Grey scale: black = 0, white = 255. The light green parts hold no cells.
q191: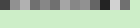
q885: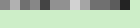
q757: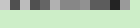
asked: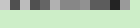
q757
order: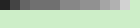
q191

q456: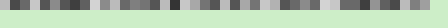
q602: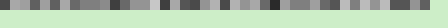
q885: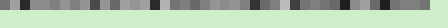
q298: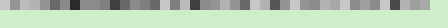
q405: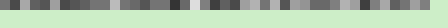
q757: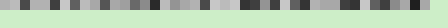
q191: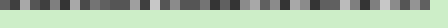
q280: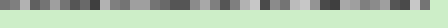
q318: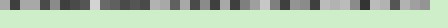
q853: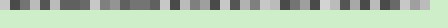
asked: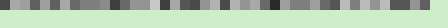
q602
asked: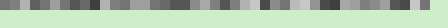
q280

